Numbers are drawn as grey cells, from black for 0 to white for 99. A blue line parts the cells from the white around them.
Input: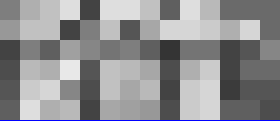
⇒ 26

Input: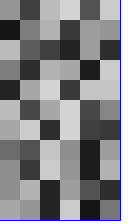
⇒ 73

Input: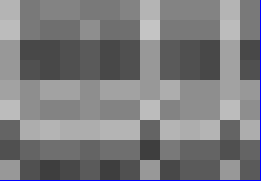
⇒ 59

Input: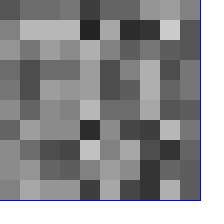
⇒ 58

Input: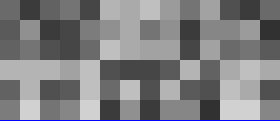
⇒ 38
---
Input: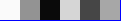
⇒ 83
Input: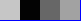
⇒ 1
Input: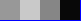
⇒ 78
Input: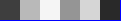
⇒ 58
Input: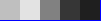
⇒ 50
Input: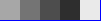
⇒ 30
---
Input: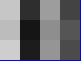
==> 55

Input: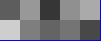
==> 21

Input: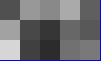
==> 21

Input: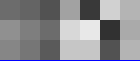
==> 42

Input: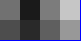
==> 48

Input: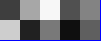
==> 96

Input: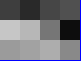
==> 46
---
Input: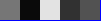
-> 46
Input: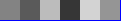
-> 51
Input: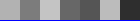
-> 69
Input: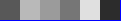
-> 34
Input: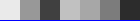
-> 91
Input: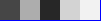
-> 27
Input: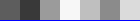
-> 36
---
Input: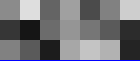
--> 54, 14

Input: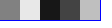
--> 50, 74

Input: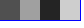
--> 31, 80

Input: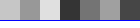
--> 77, 27

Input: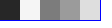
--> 15, 86

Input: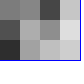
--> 48, 80

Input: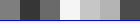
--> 49, 29
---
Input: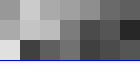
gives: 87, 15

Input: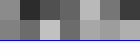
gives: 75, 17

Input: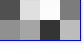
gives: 98, 20

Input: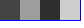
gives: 80, 18

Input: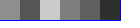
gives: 79, 18

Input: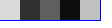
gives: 85, 5

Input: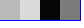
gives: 85, 2

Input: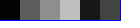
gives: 74, 1
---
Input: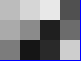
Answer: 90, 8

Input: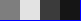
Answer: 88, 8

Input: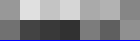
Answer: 87, 19

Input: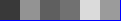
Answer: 85, 22

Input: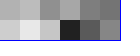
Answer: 90, 13

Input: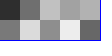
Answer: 92, 18

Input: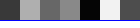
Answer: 94, 2

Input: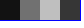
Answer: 74, 7

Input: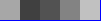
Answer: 75, 25
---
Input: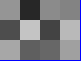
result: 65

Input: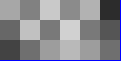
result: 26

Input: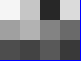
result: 30

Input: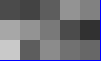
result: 78

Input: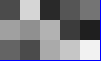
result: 39

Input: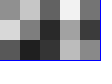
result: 34
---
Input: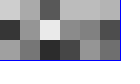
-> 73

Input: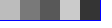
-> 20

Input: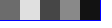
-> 7

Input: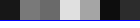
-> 64

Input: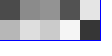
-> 89

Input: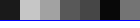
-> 27

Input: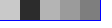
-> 49

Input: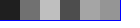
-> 64

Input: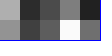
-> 13

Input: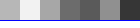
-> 35
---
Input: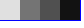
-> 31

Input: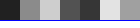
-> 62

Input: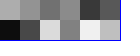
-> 74

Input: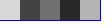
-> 44

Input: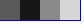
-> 35

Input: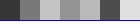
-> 72

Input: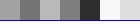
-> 72
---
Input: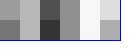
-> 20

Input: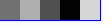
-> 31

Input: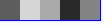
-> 66

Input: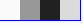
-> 13

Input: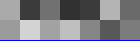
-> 63

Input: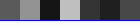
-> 8
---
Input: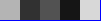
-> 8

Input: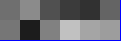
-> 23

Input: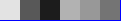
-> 69

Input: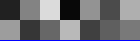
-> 3

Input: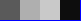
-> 5

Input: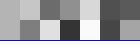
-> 56

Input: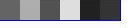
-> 86
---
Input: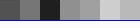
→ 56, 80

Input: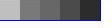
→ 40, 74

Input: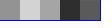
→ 64, 82

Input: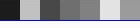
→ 43, 88

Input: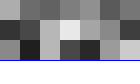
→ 90, 90

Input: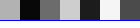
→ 80, 95
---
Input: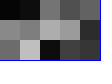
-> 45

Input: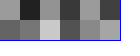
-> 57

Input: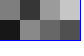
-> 60

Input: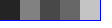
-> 28

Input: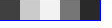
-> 94

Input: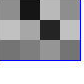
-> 72

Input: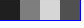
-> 83

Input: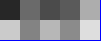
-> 29

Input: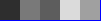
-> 36

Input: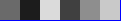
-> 85
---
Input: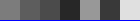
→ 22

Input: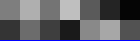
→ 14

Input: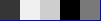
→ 0

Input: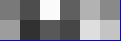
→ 69

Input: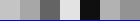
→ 69

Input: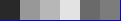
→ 41

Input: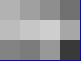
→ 55
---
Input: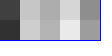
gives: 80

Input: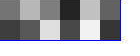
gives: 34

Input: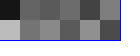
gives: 45

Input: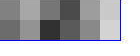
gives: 57

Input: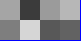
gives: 83

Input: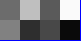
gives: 18
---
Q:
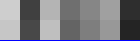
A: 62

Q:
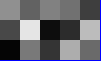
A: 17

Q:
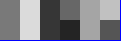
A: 64

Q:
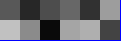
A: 19

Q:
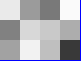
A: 78

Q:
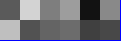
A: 7

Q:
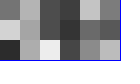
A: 41

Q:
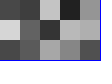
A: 72
